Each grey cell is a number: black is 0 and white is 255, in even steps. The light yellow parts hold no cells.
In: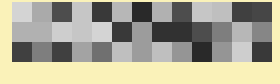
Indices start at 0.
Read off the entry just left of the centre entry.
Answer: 57
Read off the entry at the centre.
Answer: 156
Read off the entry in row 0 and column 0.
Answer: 212
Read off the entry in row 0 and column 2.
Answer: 77
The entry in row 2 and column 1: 126
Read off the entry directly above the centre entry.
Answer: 41
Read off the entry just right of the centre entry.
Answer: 49
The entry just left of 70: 64
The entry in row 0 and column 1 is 170

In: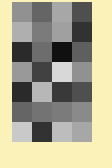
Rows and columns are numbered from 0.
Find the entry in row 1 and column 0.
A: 175
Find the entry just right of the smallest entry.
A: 95
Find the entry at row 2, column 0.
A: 42
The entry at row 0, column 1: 101
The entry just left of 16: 109
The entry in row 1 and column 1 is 123
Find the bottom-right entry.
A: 167
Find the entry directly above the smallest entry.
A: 160

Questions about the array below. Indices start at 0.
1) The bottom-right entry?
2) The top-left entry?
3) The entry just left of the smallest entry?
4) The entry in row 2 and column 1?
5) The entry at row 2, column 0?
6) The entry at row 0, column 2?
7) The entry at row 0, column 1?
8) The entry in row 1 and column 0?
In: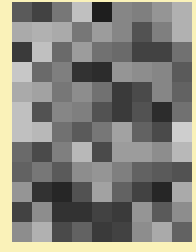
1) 98
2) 90
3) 192
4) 192
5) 58
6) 119
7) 66
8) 170

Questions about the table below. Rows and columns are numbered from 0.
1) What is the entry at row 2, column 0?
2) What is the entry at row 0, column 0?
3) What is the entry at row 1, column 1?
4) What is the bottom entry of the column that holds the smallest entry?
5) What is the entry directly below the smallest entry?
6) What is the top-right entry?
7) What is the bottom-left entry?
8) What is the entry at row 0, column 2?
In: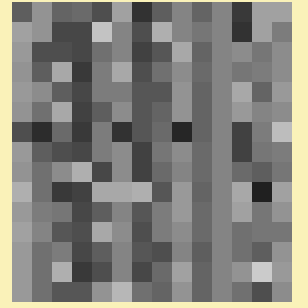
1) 153
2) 94
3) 147
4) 78
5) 118
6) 161
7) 153
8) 100

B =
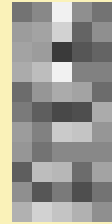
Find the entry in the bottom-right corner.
143
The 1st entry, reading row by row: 115
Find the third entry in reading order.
241
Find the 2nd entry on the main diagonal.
163
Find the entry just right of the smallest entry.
86
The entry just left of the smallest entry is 156
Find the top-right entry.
115
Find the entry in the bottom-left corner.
177
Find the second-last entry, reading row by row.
177
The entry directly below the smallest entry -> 241
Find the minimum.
58
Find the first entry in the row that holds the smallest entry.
163
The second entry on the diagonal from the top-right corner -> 100

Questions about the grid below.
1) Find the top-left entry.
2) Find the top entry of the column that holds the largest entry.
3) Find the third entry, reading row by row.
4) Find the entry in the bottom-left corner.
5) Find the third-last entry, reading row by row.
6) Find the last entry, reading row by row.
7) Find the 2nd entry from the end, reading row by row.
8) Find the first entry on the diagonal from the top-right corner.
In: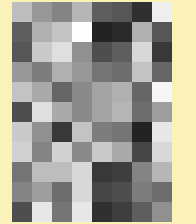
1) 189
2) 182
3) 132
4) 78
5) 62
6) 144
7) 94
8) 238

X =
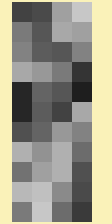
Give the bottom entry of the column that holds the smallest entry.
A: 58
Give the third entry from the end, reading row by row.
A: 199
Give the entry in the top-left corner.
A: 66
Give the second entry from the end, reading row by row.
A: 108
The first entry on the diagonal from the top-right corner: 199
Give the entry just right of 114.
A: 160
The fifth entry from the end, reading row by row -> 74
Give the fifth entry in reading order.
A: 122
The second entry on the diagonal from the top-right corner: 168
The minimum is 30
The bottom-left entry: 122
